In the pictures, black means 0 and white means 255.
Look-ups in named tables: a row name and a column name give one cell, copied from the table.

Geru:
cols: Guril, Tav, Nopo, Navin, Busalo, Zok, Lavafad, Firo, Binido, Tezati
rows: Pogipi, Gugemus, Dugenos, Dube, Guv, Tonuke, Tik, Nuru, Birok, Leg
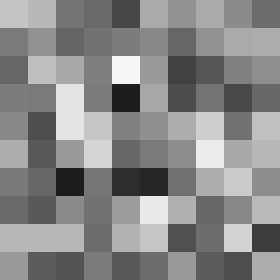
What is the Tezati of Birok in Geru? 61
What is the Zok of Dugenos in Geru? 154
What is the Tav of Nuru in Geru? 89
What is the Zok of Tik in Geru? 38
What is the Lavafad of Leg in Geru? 153
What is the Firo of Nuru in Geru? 103
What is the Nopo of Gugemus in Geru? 101
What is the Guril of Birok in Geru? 183
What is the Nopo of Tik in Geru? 29
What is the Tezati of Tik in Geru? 141
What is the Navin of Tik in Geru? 117
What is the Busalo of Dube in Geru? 29
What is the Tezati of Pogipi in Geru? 109
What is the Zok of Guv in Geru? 144
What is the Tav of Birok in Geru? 183
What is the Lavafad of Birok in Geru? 80
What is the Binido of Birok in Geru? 211

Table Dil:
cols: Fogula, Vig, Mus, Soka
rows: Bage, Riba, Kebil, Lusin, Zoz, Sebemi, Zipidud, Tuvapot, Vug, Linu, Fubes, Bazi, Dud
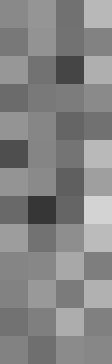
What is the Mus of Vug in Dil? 142
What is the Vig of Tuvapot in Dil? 54
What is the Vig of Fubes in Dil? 153
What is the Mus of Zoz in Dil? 101
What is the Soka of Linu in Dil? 126
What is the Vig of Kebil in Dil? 114
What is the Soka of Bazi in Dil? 128
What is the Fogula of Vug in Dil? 157
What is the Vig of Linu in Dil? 135
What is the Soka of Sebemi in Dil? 185
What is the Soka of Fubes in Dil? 177
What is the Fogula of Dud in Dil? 130

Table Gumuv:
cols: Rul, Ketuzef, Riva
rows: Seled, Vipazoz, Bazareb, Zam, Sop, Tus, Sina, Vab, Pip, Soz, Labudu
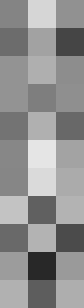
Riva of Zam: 143
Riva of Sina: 171
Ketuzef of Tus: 229
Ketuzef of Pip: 179
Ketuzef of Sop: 176
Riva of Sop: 104
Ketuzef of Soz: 40
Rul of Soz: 156
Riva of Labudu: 174
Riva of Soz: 154
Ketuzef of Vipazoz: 162
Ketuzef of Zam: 126
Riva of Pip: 75
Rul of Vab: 195
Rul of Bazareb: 147
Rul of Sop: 115
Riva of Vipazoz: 69
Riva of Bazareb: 141
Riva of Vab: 179
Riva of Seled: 145

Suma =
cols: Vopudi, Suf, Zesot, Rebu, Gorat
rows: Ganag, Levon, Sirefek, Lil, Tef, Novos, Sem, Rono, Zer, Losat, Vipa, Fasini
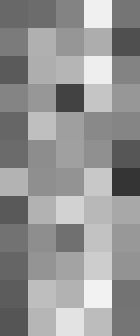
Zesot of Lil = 66
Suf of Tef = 191
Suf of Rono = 178
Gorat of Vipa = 115
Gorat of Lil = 151
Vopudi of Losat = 101
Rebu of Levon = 173
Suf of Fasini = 182

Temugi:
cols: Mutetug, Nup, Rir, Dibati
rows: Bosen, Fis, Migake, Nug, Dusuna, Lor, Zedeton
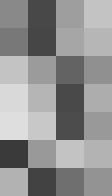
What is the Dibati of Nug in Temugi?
173
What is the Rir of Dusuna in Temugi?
76
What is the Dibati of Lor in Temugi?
179
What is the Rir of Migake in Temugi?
99
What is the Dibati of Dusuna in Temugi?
153
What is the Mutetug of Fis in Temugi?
120

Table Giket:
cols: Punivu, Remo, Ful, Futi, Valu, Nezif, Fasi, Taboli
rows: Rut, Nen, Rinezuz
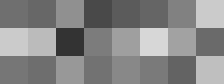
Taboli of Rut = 203
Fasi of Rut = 129
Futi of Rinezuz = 114
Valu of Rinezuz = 136
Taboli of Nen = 106
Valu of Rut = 91
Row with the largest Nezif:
Nen

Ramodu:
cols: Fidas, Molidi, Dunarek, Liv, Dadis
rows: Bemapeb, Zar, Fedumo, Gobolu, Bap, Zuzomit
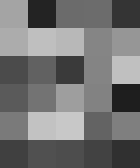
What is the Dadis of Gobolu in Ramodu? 30
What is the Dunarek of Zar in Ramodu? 184
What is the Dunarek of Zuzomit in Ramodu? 77
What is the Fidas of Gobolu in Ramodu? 90
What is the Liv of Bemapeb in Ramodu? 108
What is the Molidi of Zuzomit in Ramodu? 80
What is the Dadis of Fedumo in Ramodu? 192
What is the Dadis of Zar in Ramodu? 150
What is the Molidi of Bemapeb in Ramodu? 35
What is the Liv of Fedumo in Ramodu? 132
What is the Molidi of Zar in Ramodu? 191
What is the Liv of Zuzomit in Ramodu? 66
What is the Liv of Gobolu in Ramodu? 130
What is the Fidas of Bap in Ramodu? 122
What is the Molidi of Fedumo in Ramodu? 97
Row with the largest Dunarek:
Bap

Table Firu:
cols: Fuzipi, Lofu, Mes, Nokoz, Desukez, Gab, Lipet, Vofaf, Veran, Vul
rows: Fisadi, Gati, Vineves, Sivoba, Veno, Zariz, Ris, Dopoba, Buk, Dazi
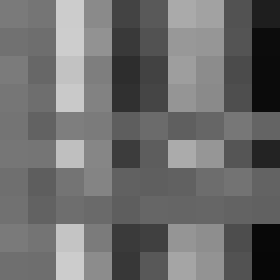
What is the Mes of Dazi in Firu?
204
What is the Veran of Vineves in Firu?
75
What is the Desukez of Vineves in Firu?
45
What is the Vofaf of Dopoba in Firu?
102
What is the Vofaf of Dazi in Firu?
147
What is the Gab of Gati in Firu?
82
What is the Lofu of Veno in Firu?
98
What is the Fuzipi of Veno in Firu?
116
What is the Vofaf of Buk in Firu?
142
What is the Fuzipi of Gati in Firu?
113
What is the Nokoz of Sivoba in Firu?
130
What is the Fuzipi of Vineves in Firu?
123
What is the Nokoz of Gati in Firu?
146
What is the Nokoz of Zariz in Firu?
134
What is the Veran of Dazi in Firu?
82

